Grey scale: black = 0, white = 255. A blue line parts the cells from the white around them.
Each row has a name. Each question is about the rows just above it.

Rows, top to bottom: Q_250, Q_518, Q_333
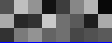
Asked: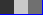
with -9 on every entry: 41 192 103
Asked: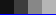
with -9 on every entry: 9 52 126 172
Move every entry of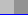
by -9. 182 138
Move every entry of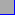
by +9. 179

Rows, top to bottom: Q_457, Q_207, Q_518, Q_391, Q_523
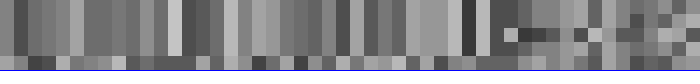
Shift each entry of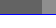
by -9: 90 90 90 133
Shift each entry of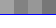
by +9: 172 139 160 128
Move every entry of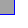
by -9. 154
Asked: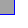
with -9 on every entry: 154

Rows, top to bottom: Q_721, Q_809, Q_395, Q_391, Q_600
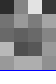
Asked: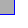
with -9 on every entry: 165
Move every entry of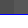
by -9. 69 78
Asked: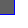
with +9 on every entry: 105
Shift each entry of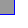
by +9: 162
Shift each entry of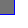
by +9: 124
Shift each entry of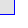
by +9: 236
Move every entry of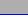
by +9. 183 183

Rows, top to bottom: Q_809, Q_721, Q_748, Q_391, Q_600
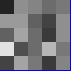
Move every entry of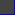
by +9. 76
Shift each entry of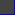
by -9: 58

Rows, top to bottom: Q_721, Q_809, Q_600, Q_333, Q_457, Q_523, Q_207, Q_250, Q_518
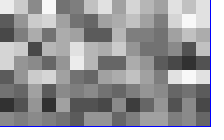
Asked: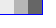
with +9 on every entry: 245 191 111
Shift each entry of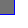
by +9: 123
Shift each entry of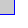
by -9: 194
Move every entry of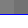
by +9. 135 123
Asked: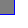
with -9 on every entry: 117
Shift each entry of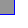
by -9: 140

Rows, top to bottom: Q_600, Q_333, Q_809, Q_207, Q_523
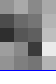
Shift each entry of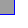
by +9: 167
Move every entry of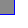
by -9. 128
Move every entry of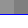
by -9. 138 118
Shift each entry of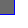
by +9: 115
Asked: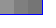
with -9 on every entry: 138 118 108
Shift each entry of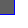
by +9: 104
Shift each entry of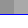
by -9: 138 160

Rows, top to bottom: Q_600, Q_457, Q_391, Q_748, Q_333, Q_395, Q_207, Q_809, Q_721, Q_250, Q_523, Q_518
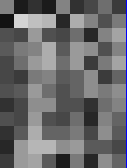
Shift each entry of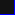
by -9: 9
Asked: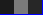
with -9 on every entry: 18 113 30
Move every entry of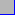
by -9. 173
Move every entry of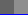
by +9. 109 151
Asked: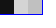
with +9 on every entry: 27 221 201
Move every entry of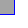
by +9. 173

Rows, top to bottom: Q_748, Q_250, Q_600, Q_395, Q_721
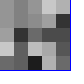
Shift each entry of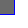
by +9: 115
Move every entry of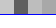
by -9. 191 86 180 159
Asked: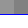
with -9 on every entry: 140 120
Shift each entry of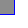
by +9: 149

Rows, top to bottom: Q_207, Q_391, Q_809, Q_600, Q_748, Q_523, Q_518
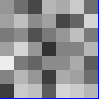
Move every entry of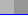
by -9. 173 141
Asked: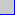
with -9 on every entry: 193

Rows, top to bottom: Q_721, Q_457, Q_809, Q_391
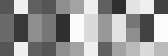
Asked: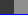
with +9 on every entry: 65 151
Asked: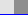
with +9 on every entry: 236 151
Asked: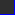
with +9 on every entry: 56
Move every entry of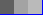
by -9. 87 154 177
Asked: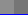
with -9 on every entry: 133 109
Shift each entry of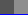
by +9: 94 151

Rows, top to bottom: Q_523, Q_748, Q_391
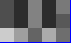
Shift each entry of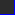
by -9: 35
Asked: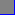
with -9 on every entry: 121
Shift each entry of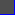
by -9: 69
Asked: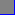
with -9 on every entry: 121
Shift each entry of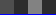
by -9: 69 35 121 35

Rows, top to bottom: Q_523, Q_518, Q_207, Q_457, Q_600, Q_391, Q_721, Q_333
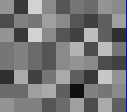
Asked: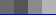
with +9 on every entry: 116 94 147 189
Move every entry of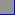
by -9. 139
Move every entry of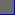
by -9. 98
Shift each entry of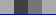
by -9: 161 56 109 161

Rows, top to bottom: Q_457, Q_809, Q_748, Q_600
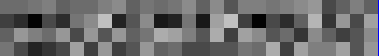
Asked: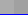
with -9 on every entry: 163 152
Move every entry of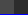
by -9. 64 35
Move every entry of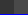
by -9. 44 64
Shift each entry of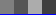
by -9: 118 76 163 54
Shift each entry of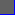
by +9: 106
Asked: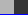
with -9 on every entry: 172 44
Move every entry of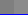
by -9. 118 130

